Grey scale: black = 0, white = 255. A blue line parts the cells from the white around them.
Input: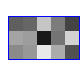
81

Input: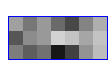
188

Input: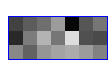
130

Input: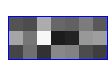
62

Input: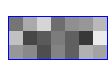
163

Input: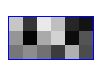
76

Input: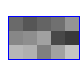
195

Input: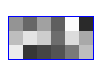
190

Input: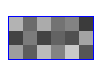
86

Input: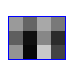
67
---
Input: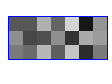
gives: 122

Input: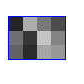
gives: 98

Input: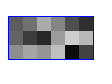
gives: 141

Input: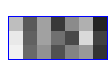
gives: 241

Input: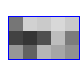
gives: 151

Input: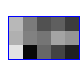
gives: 227

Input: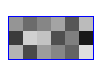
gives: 180
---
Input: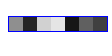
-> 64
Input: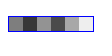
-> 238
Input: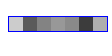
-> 174
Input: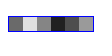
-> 154
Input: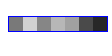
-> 40
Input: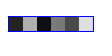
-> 223
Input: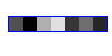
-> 38
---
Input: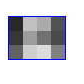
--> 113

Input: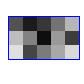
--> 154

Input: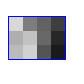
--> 104

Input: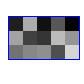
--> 187

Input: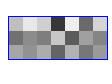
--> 160

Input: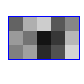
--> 55

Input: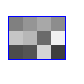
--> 106

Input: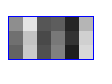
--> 51
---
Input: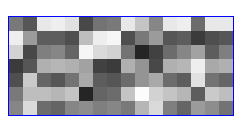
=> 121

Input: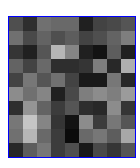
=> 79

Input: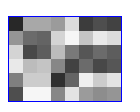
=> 40

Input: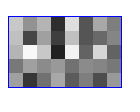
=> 200

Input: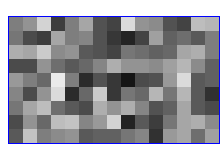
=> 126
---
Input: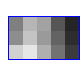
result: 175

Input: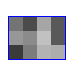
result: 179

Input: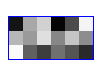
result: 62

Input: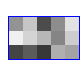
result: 56

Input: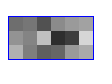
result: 95

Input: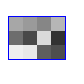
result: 94

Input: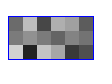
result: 196
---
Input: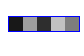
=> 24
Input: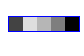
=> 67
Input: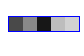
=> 73
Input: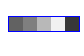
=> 98
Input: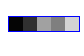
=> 5
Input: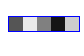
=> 85
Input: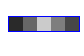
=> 42
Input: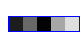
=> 29
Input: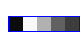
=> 12
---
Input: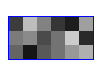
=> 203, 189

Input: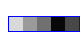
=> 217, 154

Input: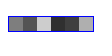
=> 205, 175

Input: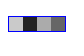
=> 202, 171

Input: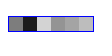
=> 211, 189

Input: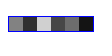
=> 208, 130
